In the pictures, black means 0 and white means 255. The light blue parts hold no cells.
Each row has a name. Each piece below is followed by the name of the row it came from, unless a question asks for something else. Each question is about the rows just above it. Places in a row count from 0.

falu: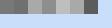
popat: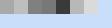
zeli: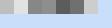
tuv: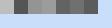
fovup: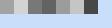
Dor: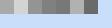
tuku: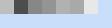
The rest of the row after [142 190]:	[169 92]
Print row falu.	[120 112 169 142 190 169 92]
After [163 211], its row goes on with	[120 99 156 197 71]
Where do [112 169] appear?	falu
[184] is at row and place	popat, 5

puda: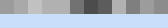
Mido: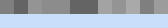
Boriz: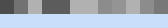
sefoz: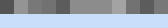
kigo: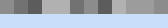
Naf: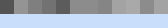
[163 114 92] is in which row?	sefoz
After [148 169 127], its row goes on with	[156]
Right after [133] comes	[163]
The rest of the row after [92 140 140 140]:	[163 114 92 120]
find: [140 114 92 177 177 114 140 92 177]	kigo

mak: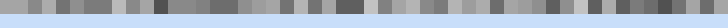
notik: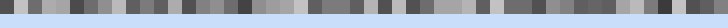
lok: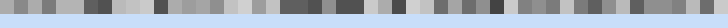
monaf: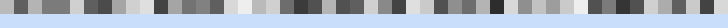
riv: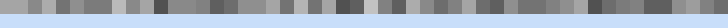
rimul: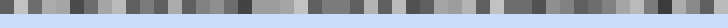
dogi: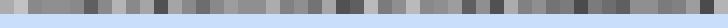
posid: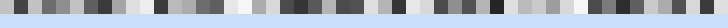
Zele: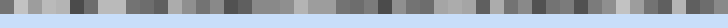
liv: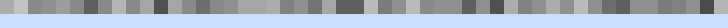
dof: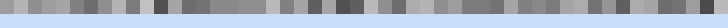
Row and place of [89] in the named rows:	posid, 22
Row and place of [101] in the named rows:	notik, 42
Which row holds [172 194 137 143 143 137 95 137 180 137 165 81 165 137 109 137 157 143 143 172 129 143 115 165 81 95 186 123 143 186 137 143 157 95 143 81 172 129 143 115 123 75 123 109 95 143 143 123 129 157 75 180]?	dogi
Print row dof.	[157 180 143 157 165 129 109 143 180 123 194 81 165 109 115 137 137 143 143 186 129 165 95 165 81 95 186 143 109 172 180 143 157 123 123 115 165 129 137 123 165 172 115 150 95 172 165 109 115 157 75 186]
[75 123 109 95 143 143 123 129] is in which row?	dogi
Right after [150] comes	[95]
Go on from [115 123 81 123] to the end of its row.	[143 194 157 115 95 180 95 109 137]

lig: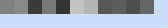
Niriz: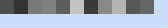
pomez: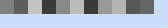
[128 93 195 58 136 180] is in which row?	Niriz
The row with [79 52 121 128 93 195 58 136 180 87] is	Niriz

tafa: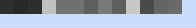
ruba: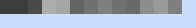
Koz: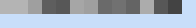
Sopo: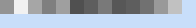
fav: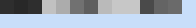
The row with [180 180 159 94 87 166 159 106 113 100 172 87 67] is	Koz
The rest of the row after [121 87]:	[94 113 153 193]
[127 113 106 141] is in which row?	ruba
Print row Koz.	[180 180 159 94 87 166 159 106 113 100 172 87 67]
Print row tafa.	[46 40 46 193 113 113 94 121 94 199 74 100 106]

